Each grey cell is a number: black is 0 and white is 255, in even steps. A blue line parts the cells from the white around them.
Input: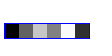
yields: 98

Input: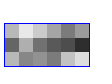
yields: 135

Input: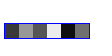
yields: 152

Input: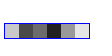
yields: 74

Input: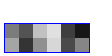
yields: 52

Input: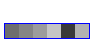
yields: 133

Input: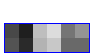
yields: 42
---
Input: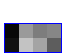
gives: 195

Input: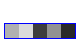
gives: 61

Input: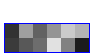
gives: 225

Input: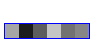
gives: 197

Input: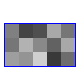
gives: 207

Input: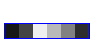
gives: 185
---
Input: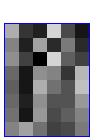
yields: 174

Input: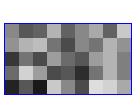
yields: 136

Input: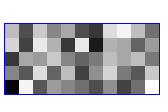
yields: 189

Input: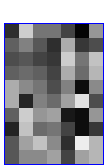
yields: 46

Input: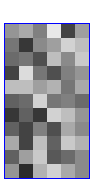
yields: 149

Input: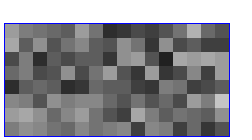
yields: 156
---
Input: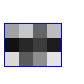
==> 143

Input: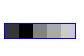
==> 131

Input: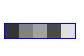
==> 162

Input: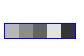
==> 99

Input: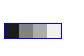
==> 173

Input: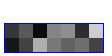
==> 174

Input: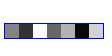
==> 252

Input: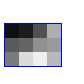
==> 239

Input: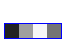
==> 246
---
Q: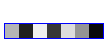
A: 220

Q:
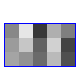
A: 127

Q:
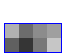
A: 96

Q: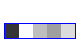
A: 220

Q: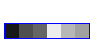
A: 183

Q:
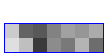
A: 161

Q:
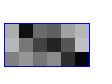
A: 161

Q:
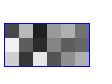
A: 175

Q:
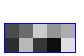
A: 172
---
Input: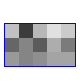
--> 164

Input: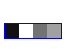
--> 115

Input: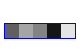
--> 22

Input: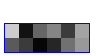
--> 113

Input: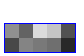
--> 111

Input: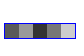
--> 119

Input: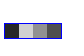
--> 145

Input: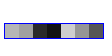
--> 150

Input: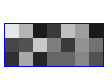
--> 135
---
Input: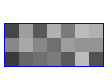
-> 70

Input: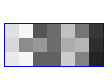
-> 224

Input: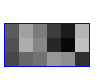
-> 91

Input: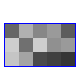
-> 102

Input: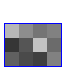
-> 183

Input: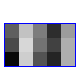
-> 95

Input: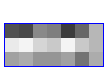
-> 81
